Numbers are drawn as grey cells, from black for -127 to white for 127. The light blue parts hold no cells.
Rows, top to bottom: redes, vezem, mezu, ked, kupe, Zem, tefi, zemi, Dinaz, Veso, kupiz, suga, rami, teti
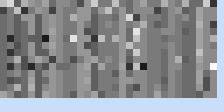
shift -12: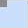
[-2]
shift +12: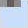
[ 34 -20  22]
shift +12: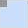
[34]
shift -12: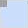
[22]
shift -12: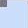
[-17]
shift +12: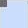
[-7]

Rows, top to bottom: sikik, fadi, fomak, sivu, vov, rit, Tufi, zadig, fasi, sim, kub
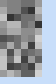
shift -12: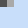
[-58  29]
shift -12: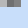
[ 43 -27 -11]
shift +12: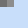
[-3 25]
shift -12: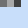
[-27  29 -74]
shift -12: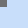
[-27]
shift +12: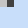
[ 80 -50]
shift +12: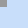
[38]

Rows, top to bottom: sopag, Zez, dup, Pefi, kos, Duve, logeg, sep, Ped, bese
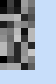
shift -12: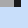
[  29   29 -113]
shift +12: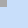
[53]
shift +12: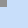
[29]
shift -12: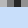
[  44  -19 -100    5]
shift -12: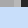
[  29   29   44 -100]
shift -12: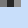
[ -19 -100    5]
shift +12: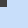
[-51]

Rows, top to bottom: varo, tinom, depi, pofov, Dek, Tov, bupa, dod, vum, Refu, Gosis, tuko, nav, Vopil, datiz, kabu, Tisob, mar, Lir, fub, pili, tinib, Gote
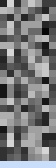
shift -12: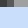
[-77 -49  20  20]
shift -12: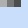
[ 35 -21 -62]

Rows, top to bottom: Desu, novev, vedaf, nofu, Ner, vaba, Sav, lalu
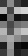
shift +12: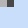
[ 65 -43]
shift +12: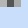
[ 65 -30  53]
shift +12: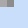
[53 24]
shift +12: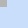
[65]
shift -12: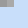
[14 29]
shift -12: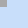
[29]

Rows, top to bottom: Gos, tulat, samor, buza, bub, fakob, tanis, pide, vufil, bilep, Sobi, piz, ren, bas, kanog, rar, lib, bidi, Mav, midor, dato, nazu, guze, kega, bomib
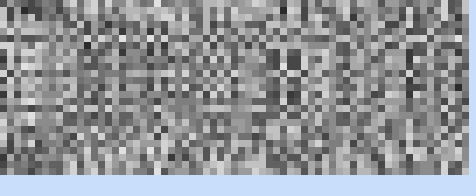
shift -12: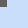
[-42]
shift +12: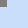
[11]
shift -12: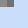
[ -1 -26]

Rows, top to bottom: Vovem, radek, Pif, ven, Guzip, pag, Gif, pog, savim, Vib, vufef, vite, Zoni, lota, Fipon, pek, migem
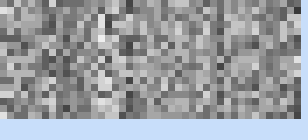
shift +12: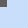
[-20]
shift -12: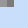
[ 11 -17]
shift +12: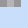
[35 65 35]
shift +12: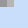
[35 65]
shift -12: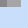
[-4 26 26]
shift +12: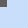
[-20]

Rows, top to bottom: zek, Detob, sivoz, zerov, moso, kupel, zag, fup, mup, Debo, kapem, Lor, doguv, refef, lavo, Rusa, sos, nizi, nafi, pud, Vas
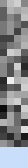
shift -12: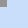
[8]
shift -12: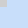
[67]

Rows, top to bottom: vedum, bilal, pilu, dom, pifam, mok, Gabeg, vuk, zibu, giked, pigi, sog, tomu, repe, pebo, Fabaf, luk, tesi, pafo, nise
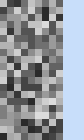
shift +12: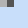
[ 63 -31]
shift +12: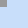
[38]
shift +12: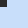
[-73]
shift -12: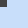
[-71]

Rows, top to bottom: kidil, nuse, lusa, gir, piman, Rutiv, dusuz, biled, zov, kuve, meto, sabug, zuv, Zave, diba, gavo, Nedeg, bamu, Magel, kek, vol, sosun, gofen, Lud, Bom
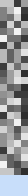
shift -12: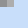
[ 5 33]
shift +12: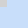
[94]
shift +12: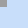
[43]
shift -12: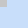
[58]
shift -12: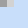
[19 70]

